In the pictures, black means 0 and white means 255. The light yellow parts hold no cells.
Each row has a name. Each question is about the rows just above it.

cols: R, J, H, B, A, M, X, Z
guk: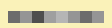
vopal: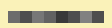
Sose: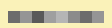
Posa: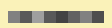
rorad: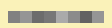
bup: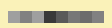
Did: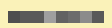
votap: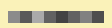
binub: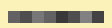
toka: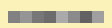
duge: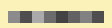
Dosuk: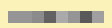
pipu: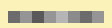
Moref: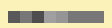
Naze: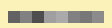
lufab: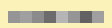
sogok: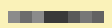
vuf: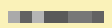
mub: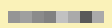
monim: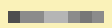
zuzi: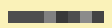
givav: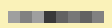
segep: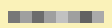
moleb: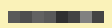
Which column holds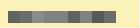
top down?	X
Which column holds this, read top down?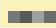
H
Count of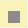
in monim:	4

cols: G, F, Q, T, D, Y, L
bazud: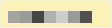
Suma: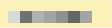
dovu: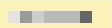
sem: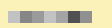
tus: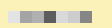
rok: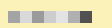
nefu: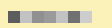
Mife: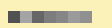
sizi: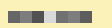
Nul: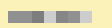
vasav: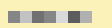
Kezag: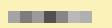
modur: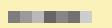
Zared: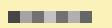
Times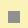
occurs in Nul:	3
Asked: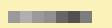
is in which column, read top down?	Q

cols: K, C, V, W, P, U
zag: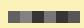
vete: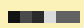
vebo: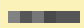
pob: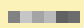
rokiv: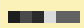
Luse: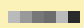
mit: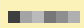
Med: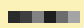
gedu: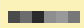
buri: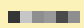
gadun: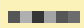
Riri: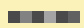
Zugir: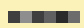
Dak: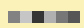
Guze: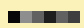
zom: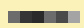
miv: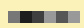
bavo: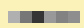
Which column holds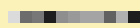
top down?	W
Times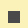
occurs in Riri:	3
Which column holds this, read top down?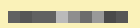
P
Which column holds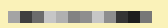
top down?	C
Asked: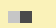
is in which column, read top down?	C
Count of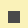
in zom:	1

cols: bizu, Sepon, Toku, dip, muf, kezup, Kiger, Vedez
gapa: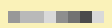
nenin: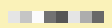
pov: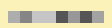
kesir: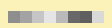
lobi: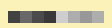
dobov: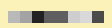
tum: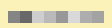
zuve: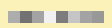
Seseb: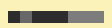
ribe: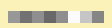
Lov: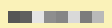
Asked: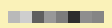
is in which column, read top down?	muf
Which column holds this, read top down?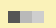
muf
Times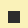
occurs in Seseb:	4

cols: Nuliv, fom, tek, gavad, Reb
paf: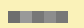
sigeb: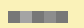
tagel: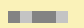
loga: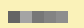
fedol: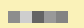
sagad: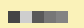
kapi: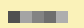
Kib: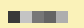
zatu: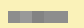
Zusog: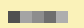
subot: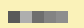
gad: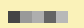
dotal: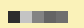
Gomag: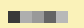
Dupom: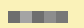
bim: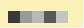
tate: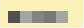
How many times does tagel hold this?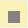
3
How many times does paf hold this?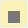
2
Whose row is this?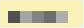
kapi
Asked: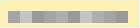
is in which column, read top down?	fom
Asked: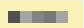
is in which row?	tate
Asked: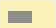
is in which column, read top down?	gavad
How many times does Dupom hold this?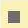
2

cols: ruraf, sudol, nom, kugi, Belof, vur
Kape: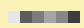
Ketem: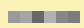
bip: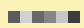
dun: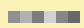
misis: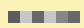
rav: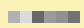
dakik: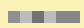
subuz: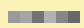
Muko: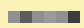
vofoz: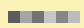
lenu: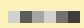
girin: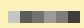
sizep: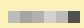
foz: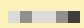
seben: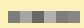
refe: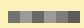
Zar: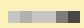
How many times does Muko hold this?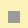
1
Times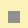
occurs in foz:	2

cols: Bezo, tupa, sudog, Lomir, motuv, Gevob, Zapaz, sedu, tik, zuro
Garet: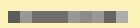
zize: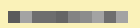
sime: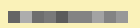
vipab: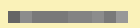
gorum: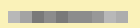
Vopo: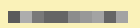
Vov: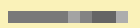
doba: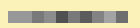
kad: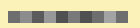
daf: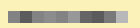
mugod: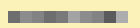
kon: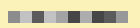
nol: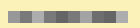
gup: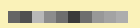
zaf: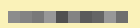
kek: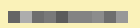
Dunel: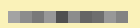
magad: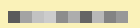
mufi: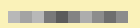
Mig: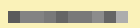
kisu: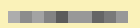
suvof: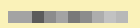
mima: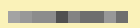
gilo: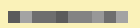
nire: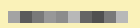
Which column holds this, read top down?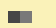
Gevob
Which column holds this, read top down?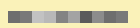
sudog

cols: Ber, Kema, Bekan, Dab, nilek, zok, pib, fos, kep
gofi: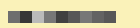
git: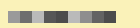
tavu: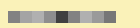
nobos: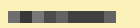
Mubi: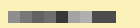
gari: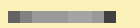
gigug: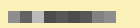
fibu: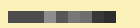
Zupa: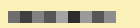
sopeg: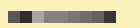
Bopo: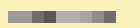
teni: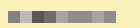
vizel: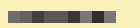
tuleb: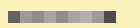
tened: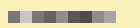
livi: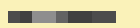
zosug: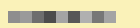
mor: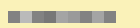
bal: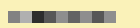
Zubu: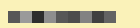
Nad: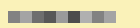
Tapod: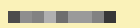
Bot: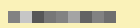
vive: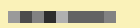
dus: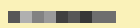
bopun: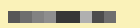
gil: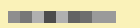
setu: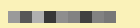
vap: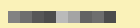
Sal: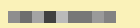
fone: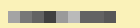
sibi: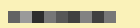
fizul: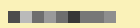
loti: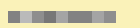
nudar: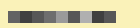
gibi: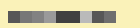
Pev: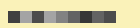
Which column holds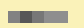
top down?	kep
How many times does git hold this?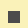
2

